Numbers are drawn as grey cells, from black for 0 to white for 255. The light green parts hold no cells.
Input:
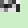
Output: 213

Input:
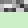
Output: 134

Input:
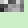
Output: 232

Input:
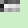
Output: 64

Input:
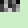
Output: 158

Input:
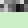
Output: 141

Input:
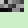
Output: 38

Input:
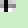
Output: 8
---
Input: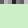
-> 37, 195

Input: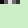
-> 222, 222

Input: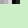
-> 212, 212

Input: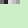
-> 220, 220

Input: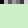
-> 155, 209

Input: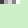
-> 212, 254

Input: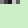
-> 25, 198

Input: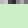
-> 46, 202

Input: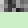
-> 57, 203

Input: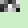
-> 249, 249
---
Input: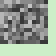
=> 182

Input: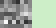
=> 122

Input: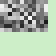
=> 200

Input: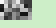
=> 116

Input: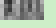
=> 47

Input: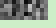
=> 98

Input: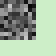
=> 108

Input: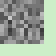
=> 148

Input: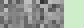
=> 92
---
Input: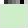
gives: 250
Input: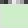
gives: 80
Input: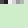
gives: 74
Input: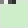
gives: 131
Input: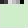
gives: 38
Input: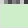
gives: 213
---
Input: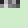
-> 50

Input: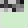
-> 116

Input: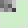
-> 198

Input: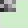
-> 197

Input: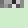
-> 139

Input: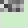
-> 189
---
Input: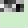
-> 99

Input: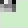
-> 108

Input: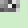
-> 207

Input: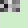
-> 82

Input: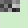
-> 62

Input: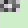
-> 214

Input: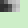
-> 202

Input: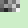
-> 243

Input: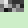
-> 119

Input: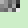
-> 233
